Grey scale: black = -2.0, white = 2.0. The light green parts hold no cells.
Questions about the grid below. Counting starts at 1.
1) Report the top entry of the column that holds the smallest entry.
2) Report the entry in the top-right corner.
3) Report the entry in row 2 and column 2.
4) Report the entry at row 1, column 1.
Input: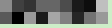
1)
-1.0
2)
1.0
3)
-2.0
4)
0.2

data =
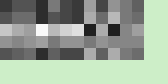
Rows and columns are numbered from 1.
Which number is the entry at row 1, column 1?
-1.1
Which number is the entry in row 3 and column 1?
1.1
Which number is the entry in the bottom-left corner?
-0.7
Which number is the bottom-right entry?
-0.3
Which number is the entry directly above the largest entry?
-1.3
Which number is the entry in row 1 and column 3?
-0.7
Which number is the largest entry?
1.9
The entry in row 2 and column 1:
-0.7
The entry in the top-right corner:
-0.5
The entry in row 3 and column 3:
0.5
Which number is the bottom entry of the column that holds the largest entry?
-1.3

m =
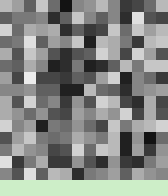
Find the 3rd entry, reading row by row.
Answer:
-0.5
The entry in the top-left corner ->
0.9
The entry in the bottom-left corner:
0.1
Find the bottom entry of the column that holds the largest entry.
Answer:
1.5
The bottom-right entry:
0.1
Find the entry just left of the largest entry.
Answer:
-0.9
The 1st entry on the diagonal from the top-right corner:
0.9
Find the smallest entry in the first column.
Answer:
-0.7
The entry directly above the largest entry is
0.7
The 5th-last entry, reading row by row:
0.5
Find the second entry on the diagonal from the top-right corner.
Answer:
-0.7
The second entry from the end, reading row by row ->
0.3
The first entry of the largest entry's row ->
0.5
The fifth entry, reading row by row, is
-0.3
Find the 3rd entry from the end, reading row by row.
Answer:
0.7
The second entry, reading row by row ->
0.5
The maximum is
1.7
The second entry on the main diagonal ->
-0.1
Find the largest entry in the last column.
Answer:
1.3

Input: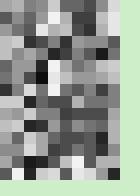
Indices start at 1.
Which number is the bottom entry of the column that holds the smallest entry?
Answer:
1.2
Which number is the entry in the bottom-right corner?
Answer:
-1.4
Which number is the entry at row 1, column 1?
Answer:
0.6
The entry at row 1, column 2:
0.8
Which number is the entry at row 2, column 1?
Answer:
-0.6
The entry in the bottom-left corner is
-0.6
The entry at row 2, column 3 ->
-0.4
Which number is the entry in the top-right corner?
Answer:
1.4
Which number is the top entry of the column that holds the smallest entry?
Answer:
0.2
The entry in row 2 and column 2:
0.2
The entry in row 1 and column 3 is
0.0
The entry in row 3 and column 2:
-0.2
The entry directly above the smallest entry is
-1.4
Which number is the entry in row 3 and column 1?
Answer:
0.4
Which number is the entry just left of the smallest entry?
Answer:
-0.8

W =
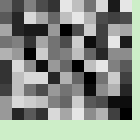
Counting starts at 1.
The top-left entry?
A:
-0.2
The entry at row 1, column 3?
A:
0.0
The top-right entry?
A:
1.6
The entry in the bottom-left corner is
0.4
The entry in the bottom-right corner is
-2.0
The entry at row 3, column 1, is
0.6
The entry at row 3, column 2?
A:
-1.4
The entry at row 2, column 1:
-0.6
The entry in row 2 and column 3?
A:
1.4
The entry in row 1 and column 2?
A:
-1.0
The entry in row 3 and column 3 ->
-1.6

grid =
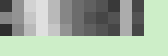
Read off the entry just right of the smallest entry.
0.1
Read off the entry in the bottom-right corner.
-0.9
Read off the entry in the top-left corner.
-1.1
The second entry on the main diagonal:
0.3
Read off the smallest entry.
-1.3
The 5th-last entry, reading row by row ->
-0.5
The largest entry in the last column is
-0.7
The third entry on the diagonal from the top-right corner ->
-0.9

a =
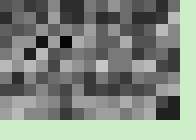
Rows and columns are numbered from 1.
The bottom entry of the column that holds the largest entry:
0.5
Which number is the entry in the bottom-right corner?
-1.5
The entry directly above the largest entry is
-0.7
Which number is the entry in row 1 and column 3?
-1.1
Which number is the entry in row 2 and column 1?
-1.3
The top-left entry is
-0.7
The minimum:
-1.9
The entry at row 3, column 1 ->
-0.5
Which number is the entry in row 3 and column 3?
-0.5
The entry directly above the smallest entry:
0.1
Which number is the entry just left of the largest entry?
-0.1
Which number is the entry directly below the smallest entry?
-0.5
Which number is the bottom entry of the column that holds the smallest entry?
-1.1
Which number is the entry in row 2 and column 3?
-0.1
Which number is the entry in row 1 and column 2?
-0.5
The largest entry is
1.1
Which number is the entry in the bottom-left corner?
0.5
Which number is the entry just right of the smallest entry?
0.7
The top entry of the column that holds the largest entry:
-0.5

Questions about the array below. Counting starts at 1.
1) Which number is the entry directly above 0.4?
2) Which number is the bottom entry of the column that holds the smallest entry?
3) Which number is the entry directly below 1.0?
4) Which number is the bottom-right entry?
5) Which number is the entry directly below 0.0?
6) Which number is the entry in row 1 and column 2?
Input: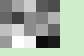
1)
1.0
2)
-1.8
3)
0.4
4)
-1.6
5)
0.6
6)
0.6
